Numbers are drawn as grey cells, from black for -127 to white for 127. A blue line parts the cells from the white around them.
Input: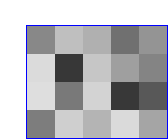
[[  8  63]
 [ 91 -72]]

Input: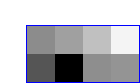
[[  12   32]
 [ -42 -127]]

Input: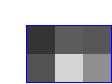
[[-75 -34]
 [-45  84]]

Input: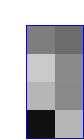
[[ -1 -19]
 [ 74  10]]

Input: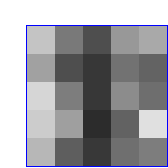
[[ 68  -6]
 [ 33 -49]]

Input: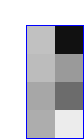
[[  65 -110]
 [  60   26]]
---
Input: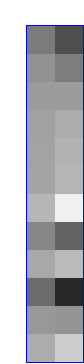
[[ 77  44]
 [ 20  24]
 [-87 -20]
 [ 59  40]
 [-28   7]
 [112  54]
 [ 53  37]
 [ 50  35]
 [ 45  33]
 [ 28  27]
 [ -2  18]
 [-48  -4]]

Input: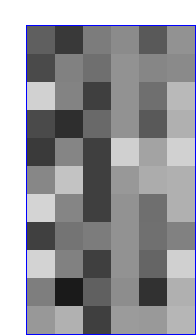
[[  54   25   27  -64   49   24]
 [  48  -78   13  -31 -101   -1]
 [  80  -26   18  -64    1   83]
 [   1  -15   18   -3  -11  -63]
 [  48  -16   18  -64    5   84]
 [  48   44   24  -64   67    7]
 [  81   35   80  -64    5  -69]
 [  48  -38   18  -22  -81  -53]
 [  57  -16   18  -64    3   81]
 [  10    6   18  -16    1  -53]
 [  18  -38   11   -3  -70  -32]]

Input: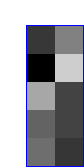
[[ -73  -17]
 [ -60  -28]
 [ -60   39]
 [  78 -127]
 [   1  -72]]

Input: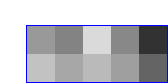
[[-27  31  58  39  66]
 [-77   8  90   3  25]]

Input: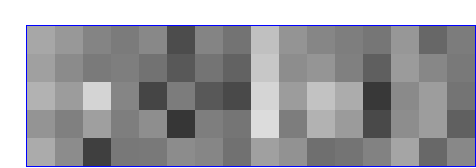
[[  8 -23  37   2 -11 -16  18  32 -14   6  12  -6  -7 -64  12  43]
 [-31  29  13 -54  27  50  -2  92 -10  -1 -73  14  -1  31   0  20]
 [-11  29  10 -71  44  66  28  85 -54 -39  -3 -58   5  84  28  50]
 [ -6   7  27 -32   0  21  13  71 -29 -11 -39 -13  -1  -5  11  32]
 [ -3 -24  23  -9  -1   6  20  64 -12   4 -51   8  -4   4  24  39]]

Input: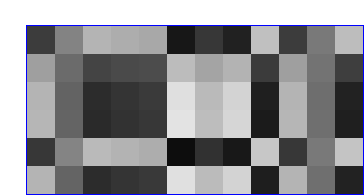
[[ -93  -16   52  -97   83   59   96  -70  -75  -83  -27   52]
 [  68   -6  -72   71 -103  -78 -114   45   51   58    4  -72]
 [ -96  -16   54 -100   86   61   99  -72  -77  -85  -27   54]
 [ -93  -17   52  -96   83   58   95  -69  -75  -83  -28   52]
 [ -65  -12   31  -68   51   36   60  -51  -53  -59  -20   31]
 [  61   -6  -67   64  -94  -72 -104   40   45   52    3  -67]]

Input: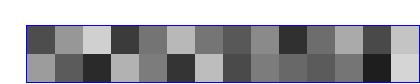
[[ 85 -97 -10 -36 -23  -3 -53  61 -75  -3  50 -85 -36  28]
 [ 68 -54  42 -18 -79  10 -39 -10  56 -11 -68  80  23 -50]]

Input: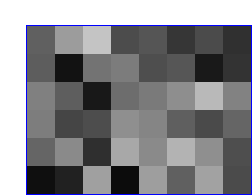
[[ -52   34  -31   30 -115   32  -94 -112]
 [ -49   15   51   10   40  -80   10  -26]
 [ -26  -53  -32    5   15  -50  -58   -2]
 [   2   57   14   -5  -18 -103  -33    0]
 [ -76 -102  -41  -49   -3  -12 -109  -34]
 [ -79  -52  -73  -42  -51   68   28  -31]]
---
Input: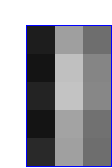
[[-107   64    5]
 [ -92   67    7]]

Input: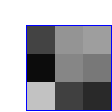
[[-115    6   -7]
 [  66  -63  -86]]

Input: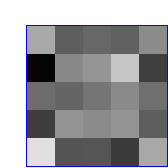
[[-123    8   21]
 [ -18  -26  -10]]

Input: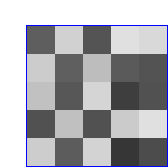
[[ 76 -32  61]
 [ 65 -40  85]]

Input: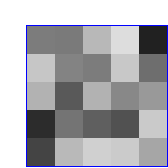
[[ 70   3  -3]
 [ 50 -38  50]]

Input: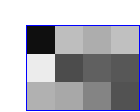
[[108 -51 -31]
 [ 49  40   4]]

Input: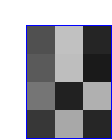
[[ -37   62 -101]
 [ -10  -94   48]]
